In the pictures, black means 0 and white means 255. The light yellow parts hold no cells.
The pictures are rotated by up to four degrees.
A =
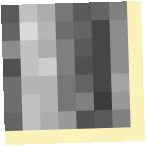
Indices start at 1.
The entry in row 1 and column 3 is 172
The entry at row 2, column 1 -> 100
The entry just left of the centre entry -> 205
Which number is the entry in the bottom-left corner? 100
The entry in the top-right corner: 128
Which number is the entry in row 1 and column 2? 193
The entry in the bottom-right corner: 128
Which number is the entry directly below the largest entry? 193
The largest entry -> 217
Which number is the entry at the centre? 128
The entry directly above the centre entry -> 128
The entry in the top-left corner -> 90
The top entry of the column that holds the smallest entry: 100

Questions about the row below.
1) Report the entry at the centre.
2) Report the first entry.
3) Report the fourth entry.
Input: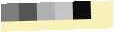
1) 176
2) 125
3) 197

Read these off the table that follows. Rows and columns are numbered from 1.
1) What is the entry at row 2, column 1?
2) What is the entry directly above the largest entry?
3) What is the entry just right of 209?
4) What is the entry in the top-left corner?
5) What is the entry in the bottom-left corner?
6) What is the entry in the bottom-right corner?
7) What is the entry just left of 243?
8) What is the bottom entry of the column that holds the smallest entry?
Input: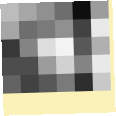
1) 166
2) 144
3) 132
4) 188
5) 99
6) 200
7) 221
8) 46
